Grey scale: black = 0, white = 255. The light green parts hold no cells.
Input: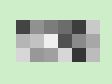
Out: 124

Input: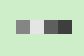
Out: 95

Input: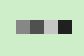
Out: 197

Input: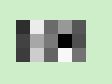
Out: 107

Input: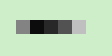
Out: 40

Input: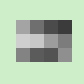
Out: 75

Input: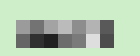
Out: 163
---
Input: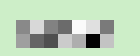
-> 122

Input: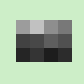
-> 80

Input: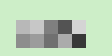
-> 212

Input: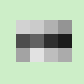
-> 27

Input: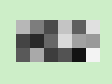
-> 153

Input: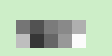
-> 175

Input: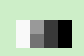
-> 0
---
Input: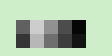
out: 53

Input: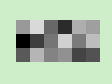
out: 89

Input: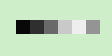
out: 8

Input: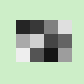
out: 238

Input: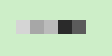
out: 213

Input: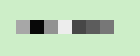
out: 167
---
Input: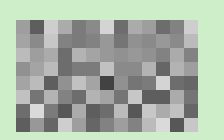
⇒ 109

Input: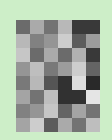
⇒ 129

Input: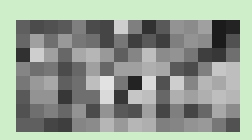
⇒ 81

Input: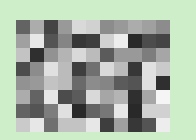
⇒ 99

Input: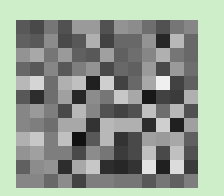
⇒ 96
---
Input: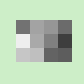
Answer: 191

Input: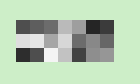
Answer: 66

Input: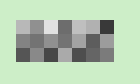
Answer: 78

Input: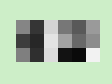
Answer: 18

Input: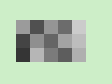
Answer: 123

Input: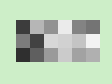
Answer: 203
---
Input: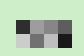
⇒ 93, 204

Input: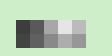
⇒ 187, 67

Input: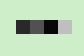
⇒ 191, 41

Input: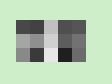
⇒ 85, 137

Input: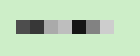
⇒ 205, 77

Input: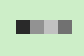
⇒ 113, 41

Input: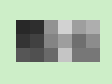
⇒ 174, 86

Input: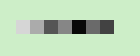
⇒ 66, 214
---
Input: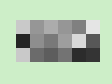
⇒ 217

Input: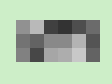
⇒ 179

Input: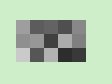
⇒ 172

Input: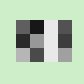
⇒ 233

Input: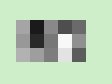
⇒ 248

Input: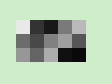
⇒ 159

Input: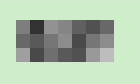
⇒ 118

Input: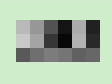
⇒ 178

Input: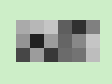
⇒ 136
